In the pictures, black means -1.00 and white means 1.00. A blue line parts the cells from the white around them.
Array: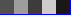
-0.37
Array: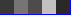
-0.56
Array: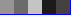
0.17
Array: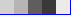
0.64
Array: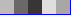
0.47
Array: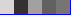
0.69
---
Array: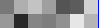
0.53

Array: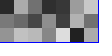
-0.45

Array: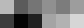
-0.08

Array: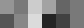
0.60

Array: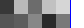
-0.15

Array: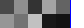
-0.60

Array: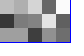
0.03

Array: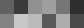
0.13

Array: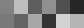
-0.27
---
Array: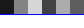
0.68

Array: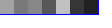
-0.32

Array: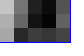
-0.69

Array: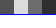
-0.36

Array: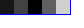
-0.48

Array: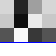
-0.34

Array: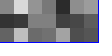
-0.11

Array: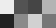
-0.73

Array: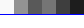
-0.30

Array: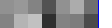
-0.63
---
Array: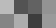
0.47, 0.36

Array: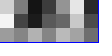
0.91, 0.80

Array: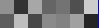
0.60, 0.49

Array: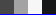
0.94, 0.28

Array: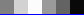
0.98, 0.65

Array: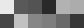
0.83, 0.51
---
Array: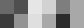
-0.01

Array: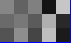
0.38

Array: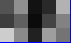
-0.47

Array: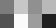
0.13

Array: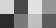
0.77

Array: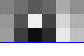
0.66

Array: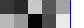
-0.30
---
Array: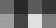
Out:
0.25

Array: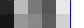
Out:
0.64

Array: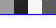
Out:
0.24

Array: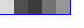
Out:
0.18

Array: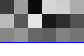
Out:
0.68

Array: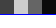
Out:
-0.21
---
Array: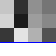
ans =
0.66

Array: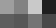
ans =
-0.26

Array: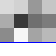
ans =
0.35

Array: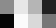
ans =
-0.95

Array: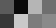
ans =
-0.57

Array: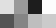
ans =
-0.34

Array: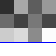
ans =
-0.16

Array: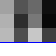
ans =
0.39

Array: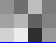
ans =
0.26
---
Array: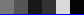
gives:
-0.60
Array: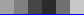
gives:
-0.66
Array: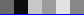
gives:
0.22
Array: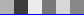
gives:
-0.05
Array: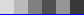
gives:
-0.37
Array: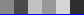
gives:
0.19
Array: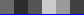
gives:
0.59
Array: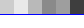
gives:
0.08
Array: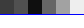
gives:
-0.20
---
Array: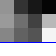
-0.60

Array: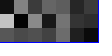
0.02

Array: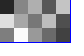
0.05

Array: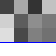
0.32

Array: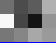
-0.40

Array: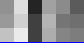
0.74
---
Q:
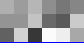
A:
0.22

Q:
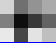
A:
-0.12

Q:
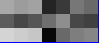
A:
0.22

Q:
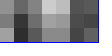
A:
-0.19

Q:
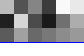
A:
-0.35

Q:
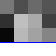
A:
-0.39

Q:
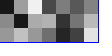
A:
0.24

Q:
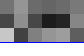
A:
0.17
